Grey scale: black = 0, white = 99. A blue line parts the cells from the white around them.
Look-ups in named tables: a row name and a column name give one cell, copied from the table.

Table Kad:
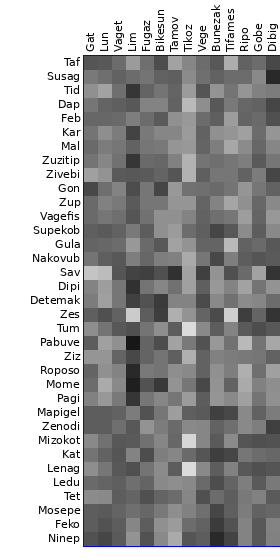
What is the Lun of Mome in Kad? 66
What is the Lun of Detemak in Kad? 62
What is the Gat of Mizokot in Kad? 53
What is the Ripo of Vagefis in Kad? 61
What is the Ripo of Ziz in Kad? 47
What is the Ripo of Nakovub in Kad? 36
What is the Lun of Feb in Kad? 40
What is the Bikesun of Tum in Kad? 55
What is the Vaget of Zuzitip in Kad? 44
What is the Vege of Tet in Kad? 31

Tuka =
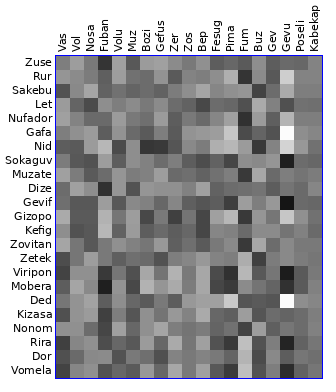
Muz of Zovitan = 50
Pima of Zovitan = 53
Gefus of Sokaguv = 42
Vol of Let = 39
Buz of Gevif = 49
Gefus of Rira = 40
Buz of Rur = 54
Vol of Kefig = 32
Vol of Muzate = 48
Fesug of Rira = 32

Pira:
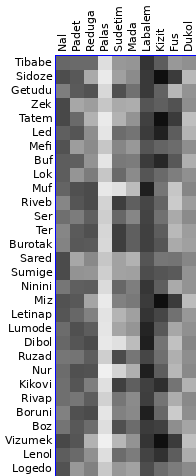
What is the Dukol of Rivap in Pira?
53
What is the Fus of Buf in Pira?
34
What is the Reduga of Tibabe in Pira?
41
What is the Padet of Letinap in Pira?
40
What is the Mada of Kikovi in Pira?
37
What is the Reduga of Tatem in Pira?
69
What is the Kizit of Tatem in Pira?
6
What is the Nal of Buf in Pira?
36
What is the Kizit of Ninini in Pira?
37
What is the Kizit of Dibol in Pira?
45
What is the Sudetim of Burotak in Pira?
24

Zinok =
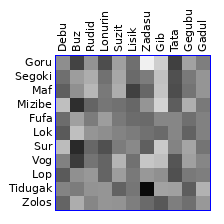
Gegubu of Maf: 45
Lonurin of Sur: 31
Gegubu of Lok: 38
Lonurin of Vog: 39
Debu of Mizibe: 74
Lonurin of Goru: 30
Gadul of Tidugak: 69
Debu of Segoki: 43
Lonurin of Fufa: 61
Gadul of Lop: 49
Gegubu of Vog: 62
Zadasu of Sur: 37

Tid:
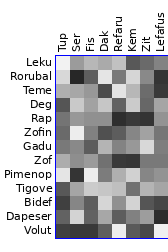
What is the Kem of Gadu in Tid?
59
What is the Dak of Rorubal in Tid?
89
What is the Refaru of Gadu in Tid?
51
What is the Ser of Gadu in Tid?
53
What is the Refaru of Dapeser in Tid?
36
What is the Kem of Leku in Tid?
34
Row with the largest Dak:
Rorubal

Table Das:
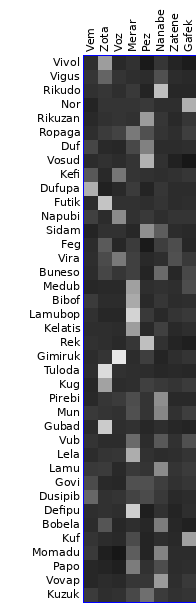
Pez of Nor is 22
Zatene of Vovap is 18
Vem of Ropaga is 18
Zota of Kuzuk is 18
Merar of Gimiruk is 17
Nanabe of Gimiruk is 14
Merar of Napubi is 19
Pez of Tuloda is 17
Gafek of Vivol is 11
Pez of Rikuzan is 60
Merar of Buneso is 25
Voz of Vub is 17
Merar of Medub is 62
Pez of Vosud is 69
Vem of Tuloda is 18
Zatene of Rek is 14
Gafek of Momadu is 17
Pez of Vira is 16
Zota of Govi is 16
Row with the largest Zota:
Tuloda

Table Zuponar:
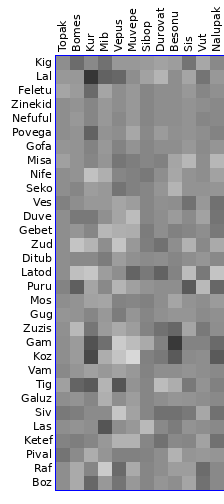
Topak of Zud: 55
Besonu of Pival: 69
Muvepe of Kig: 59
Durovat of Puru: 55
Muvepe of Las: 59
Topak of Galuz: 55
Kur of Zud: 70

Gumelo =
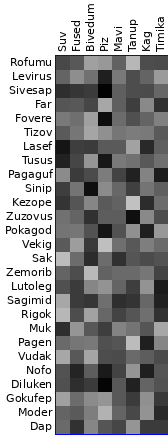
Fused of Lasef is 24
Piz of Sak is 42
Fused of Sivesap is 21
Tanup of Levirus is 30
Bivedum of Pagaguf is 29
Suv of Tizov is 35
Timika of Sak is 32
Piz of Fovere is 5
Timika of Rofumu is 29
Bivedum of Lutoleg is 52
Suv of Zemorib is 39
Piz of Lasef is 35

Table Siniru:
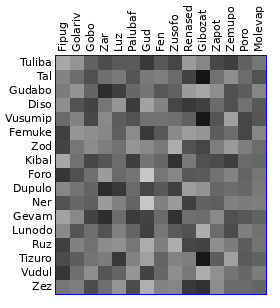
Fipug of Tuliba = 65
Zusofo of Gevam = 19
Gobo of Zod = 54
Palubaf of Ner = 39
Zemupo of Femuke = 42
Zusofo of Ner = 60
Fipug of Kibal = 65
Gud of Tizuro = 62
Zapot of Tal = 44
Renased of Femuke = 61
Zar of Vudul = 33
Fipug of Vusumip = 41
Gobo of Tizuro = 45
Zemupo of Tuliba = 24

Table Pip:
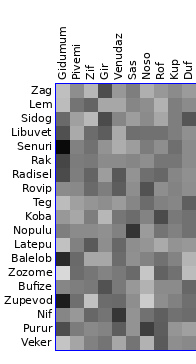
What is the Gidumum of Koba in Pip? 59
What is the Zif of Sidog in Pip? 72
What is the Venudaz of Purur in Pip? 36
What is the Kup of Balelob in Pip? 51
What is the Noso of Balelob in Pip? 51
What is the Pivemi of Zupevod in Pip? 43
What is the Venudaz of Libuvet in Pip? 66
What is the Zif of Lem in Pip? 39
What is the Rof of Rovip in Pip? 55
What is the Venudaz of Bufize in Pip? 47
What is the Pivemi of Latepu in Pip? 50
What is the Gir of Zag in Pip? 30
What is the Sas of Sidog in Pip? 61
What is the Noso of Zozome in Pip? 77
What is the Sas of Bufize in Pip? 59

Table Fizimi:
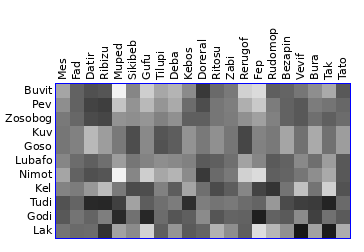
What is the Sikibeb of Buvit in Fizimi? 52
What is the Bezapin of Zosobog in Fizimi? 38
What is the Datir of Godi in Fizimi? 39
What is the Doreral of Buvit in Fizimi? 22
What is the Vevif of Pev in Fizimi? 34
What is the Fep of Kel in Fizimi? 26
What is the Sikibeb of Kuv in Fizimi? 30
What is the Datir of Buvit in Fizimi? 31
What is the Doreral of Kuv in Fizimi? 47
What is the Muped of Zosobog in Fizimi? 57
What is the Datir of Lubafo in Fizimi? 37
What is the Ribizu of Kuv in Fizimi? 61
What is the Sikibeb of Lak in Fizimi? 54
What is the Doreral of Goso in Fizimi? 47
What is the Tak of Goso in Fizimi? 44
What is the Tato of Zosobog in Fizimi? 42
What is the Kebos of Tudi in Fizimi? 18
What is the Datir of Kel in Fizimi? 59
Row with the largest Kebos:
Kel

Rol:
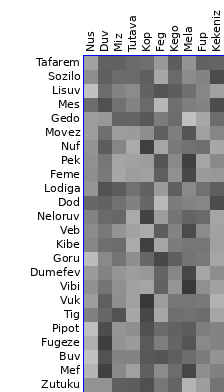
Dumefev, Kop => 59
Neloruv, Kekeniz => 64
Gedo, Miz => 39
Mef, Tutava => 62
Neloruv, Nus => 51
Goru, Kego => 37
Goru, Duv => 53
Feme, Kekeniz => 59
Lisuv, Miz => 51
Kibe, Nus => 52
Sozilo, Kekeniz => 29

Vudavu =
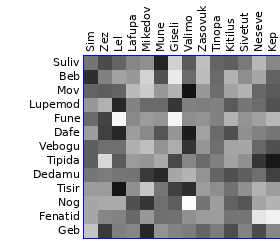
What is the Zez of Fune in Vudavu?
26
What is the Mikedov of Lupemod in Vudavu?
41
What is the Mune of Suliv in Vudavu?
14
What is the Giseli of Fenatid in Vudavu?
44
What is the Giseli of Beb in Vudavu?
91
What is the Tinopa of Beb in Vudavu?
41
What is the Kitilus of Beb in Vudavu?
69
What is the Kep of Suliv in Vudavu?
52
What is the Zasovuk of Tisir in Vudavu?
61
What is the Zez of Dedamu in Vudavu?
48

